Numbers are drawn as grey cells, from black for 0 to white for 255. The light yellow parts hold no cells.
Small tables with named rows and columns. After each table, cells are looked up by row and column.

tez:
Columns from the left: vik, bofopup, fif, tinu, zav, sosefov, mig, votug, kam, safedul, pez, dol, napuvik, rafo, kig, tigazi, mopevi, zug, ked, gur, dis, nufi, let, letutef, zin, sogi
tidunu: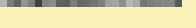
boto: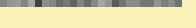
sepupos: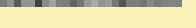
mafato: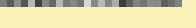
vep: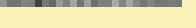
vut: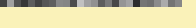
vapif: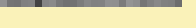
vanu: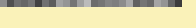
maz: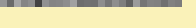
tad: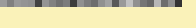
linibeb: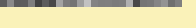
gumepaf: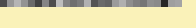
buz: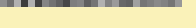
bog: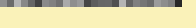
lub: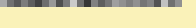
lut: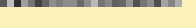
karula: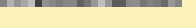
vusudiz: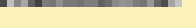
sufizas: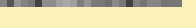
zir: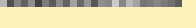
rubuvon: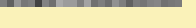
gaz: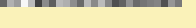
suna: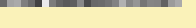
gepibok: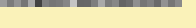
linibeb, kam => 163
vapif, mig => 133
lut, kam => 126
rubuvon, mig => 131
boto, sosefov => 66
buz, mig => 133
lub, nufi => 131
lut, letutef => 164
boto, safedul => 118
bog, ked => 100
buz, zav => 177
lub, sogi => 145
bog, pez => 142
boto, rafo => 135
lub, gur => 144
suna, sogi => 170
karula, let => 122

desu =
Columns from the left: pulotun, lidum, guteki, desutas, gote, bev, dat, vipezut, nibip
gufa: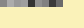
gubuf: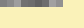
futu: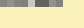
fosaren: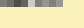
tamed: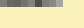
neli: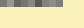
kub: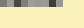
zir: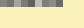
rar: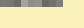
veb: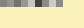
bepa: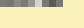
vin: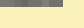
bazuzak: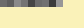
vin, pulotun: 122
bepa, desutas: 122
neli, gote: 135
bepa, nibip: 120
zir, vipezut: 139
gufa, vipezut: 58
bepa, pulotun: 123
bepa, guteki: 137
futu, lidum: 144
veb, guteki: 115
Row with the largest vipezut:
veb

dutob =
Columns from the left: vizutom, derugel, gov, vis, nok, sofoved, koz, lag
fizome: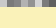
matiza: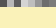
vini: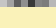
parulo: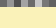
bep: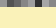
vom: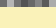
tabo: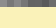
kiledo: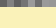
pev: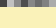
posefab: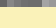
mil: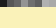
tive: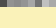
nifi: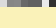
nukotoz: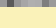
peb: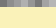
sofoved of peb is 120
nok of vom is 104
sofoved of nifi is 97
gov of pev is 137
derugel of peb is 142
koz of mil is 177
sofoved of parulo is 199
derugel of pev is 193
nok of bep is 158
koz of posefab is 164
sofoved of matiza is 150
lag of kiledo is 151
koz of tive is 192
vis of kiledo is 116
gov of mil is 102

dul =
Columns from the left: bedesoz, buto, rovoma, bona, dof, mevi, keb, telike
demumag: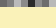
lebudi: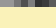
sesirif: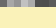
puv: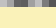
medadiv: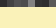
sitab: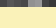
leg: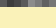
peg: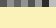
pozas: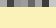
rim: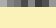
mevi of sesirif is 79
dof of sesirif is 171
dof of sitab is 145
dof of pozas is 103
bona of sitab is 72
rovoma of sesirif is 148

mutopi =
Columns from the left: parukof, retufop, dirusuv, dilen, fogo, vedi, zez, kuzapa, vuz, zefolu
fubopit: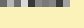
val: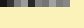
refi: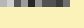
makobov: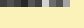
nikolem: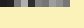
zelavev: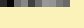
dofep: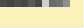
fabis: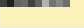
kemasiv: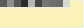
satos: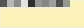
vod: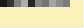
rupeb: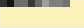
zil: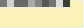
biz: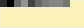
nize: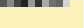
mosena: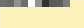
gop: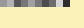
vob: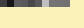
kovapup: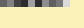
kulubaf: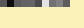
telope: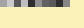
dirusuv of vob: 93
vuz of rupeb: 126
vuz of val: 125
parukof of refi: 183
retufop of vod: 53
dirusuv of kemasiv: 88
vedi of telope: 143
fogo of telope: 46
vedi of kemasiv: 69
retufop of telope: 202
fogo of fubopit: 56
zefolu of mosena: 124
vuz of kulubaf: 128
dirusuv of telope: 88
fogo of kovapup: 160

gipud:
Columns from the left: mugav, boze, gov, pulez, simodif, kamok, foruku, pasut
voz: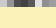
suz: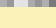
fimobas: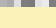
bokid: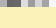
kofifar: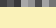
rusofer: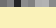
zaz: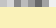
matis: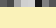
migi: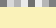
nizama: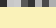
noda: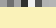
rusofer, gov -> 37
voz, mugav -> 203
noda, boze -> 111
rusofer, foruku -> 179
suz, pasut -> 122
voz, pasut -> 157
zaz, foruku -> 163
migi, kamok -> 238
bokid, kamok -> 213
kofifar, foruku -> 163
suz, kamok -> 149
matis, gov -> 165

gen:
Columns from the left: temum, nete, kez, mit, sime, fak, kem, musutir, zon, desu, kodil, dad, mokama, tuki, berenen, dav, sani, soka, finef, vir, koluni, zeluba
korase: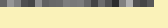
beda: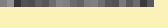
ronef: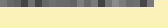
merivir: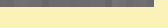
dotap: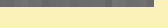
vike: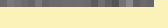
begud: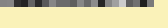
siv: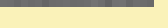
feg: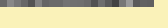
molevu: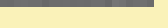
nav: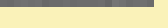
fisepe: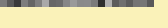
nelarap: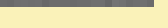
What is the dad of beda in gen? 99
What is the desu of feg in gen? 115
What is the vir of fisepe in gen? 116
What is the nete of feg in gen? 136
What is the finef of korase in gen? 176
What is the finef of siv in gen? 104
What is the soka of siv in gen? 114
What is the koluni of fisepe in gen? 118
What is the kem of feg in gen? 101
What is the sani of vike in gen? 84
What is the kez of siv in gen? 105
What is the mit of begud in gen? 36
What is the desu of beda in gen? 127
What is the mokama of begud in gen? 105
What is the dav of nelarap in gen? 103
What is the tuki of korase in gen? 68
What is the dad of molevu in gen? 108
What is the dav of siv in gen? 100

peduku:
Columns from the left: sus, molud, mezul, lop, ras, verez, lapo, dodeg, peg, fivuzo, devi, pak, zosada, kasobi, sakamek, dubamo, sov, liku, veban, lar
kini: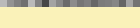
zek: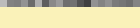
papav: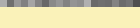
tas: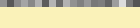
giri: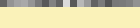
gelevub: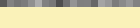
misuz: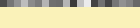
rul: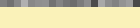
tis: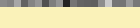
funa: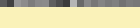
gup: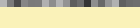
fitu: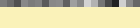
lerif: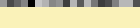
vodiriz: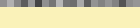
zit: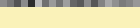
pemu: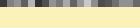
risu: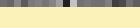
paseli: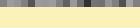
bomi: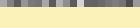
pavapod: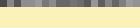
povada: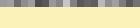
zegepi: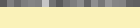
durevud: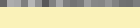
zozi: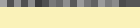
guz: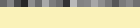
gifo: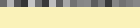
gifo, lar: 135
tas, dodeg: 180
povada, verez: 77
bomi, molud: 129
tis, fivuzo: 35
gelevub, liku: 138
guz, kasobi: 167
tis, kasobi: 95
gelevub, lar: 130
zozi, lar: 86
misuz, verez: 123
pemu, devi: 99
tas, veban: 123

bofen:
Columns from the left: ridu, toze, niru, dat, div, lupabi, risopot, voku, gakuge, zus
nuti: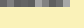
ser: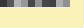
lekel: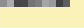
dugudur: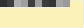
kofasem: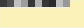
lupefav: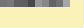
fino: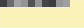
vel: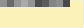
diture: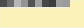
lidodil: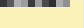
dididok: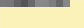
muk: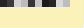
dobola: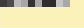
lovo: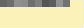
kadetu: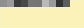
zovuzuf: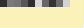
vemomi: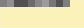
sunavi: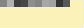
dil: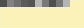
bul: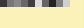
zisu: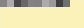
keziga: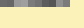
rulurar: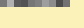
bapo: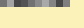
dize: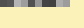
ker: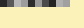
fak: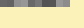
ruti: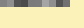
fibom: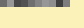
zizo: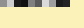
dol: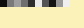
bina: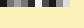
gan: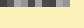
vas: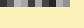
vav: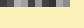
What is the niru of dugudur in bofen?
176
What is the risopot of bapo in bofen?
169
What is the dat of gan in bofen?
148
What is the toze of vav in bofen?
85
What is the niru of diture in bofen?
183
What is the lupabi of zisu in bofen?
129
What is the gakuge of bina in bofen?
141
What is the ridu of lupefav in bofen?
116
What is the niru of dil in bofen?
111
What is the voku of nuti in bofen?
95
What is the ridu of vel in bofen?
145
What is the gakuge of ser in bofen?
174
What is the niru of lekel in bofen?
70
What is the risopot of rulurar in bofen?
158
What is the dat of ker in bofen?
157
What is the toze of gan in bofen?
91
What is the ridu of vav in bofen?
63
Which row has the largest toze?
zizo

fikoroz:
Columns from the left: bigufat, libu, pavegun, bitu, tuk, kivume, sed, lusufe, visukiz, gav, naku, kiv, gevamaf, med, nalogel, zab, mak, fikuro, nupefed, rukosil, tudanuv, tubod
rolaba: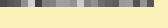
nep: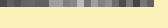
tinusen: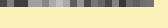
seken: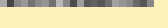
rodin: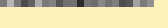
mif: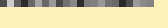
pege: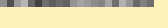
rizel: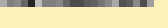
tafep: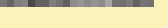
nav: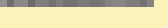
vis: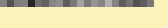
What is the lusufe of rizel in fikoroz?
126
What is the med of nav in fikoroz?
115
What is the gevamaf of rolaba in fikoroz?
127
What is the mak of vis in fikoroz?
133
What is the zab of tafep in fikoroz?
166
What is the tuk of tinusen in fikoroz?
160
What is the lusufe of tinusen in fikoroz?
171
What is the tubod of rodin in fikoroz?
143
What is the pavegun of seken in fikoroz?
136
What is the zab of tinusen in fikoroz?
73
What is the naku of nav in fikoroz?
113
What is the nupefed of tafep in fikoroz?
122
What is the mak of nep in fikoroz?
109
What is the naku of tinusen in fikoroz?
94
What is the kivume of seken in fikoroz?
138
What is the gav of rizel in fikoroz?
101
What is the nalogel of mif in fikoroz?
152
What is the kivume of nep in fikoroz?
97
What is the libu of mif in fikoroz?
204

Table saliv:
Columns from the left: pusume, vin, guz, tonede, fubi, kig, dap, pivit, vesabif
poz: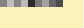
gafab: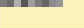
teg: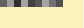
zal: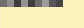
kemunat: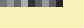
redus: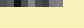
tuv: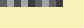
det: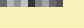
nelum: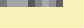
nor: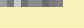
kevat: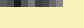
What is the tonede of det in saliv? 192
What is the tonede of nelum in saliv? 164
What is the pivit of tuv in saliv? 100
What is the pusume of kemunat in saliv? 118
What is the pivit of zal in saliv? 86
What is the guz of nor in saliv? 199
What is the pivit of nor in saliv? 124
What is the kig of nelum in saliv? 135
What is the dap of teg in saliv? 165
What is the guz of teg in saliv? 46
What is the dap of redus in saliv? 64
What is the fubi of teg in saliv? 65
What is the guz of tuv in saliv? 77
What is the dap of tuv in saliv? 163
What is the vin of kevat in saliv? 79
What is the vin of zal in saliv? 143
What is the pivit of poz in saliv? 103
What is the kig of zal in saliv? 106
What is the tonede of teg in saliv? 162
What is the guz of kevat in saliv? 30

